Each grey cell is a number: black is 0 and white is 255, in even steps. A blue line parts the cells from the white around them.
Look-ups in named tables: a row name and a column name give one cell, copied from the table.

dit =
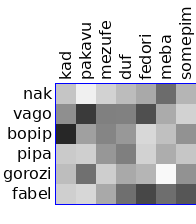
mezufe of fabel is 169
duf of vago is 129
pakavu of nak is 240
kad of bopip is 39
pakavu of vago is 58
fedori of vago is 79
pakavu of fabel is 215
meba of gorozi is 249
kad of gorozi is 189
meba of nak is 108
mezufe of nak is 210
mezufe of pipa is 151

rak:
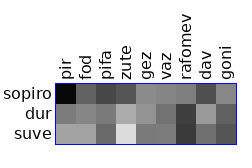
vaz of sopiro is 133
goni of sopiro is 135
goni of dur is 96
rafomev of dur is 62
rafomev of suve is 57
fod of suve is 162
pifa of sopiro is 71
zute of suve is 220
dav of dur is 153
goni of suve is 85
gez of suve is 122

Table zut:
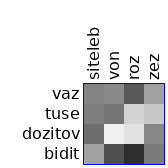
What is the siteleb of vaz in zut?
131
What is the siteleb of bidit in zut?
162
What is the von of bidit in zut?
80
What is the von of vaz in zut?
138
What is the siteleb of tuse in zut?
127
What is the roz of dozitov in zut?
225
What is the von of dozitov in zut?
240
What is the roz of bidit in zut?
46
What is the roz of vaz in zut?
89
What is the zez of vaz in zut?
160
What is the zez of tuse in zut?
199
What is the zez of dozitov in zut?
135
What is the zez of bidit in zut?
123
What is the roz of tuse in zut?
211
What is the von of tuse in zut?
117
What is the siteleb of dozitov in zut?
109
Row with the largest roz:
dozitov

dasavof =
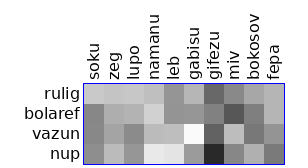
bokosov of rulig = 167
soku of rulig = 201
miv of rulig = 137
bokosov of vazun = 120
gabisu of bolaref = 150
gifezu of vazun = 98
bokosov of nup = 176
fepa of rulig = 181
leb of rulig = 149
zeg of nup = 187
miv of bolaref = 87
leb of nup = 228
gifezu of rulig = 104
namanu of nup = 233

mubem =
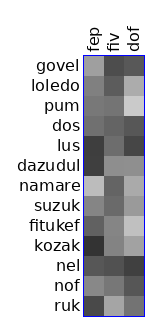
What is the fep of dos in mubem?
112
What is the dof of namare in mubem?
170
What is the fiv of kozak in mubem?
131
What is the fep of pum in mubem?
120
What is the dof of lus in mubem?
70
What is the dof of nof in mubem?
86
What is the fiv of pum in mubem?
116
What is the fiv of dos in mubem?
100
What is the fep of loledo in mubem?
128
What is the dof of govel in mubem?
88
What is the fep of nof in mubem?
136
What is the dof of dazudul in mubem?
143
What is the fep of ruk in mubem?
73
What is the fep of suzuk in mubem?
133
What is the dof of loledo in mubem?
172
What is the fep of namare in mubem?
188
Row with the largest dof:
pum

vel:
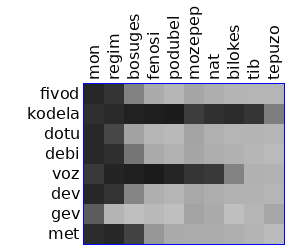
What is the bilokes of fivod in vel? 180
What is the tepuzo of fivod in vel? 181
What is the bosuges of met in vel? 67
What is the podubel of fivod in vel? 182
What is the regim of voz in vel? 36
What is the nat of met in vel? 172
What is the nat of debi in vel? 173
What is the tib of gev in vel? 181
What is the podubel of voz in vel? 37
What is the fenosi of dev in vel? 175
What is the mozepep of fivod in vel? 166
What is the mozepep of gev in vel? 163
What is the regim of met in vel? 39
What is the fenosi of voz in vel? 28
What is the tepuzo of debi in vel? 186
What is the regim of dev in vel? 51
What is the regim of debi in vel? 47
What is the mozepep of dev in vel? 168
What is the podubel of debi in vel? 178

